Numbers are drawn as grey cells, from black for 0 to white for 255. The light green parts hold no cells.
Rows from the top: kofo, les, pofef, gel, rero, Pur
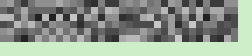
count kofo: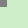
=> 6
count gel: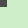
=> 7
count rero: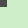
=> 8

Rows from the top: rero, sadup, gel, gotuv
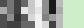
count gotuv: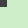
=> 3
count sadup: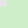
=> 2

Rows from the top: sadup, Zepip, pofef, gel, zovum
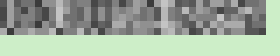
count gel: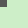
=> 5
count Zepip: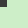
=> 0
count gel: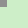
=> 6
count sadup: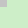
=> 1
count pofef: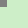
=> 11

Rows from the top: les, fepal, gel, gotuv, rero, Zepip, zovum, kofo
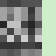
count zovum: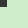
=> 4
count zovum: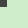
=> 2
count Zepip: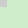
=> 3
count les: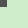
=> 4
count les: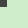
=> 2
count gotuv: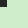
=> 2
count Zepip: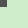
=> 3

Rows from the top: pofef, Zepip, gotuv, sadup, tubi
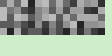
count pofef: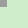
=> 1
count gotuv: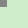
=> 1
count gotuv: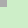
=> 6
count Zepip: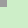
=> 4

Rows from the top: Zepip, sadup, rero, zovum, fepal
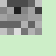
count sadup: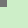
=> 0
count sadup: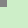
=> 2
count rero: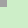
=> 3
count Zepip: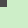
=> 3
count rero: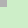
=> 0
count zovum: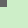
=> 4
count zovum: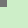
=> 0

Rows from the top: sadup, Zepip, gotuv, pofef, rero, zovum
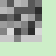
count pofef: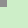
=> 1
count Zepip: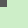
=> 3
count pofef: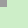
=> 3
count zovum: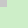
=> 5

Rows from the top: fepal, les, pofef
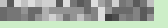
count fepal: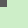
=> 4
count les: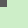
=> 1
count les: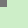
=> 2
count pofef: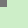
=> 4

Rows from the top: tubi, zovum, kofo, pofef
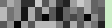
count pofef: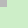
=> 3
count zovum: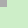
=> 3
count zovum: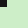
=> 2

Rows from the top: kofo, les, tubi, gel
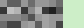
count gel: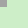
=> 2
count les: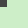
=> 0
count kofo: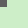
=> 2
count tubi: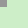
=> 3

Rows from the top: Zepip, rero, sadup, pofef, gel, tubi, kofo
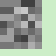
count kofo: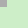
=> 1
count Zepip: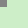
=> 4

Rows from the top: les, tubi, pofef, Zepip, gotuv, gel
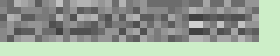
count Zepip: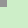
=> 9
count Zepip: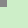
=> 5

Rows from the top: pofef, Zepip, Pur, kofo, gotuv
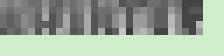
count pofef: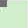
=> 7
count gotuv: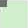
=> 2

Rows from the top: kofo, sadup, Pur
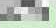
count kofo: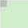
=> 3
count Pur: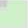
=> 2
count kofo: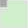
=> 1

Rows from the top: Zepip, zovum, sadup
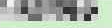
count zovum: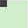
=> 2
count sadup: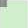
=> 1
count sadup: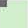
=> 2
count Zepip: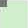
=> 1
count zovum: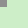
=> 4
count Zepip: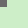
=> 3
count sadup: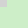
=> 4

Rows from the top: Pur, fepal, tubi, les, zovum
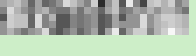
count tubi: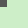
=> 5
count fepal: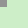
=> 5

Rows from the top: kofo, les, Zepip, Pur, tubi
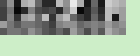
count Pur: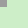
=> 2
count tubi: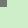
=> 4
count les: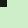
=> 0
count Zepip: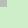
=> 3

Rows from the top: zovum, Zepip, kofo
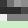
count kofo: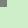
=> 3
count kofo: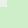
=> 1
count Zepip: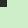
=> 3
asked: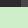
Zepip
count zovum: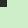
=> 0
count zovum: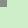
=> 1

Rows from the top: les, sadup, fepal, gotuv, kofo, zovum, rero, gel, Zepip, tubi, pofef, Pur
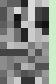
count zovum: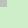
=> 1
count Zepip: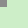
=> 5
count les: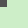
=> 0
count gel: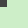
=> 4
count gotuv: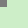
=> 1

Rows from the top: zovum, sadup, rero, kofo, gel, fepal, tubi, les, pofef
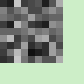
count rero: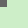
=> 5
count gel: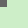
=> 4
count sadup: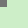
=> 3
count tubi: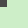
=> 4
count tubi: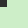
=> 3
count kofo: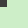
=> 2

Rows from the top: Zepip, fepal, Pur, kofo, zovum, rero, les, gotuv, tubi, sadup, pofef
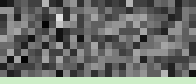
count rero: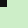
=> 4
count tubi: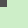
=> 5
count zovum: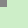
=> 3
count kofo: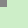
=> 3
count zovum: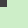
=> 2
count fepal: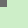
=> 7
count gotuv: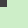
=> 5

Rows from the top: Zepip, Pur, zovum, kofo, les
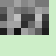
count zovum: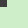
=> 4
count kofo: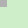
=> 0
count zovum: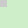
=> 0
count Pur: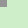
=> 2
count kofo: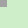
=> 3
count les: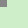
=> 2
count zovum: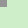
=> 1

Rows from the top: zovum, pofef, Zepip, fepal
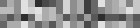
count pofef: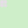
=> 3
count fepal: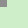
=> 3
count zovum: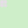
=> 2
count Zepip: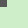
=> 7
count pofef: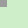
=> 1
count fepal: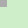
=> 4

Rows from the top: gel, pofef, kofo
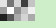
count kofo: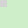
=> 1
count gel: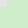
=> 1

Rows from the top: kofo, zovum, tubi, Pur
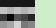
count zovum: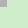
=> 2
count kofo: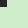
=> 0
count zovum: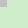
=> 3
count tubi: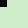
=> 1
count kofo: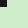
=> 5
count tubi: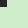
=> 1

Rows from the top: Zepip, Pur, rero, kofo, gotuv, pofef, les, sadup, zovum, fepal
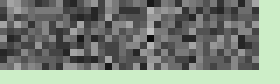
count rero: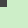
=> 6
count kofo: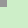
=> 2
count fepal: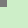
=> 5
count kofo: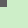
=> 5

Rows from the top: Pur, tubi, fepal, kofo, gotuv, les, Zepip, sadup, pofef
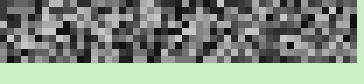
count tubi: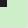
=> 7
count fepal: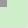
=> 6

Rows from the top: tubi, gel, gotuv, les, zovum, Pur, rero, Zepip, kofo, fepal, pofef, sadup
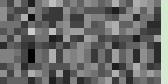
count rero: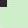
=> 4
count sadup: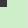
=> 1

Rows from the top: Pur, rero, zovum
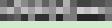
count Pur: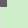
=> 3
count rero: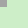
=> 5
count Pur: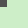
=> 4

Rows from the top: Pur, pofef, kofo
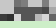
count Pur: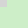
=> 0
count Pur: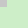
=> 5
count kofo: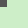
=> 2
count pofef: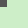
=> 4

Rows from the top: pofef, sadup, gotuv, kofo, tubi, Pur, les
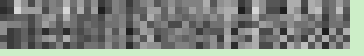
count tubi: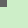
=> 7
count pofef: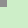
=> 8
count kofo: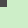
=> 7
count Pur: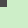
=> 8
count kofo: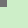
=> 16
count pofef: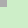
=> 6
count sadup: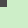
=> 6

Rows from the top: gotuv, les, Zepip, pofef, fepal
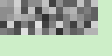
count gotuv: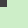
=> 1
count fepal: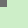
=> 3
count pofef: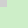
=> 3
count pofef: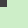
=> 5

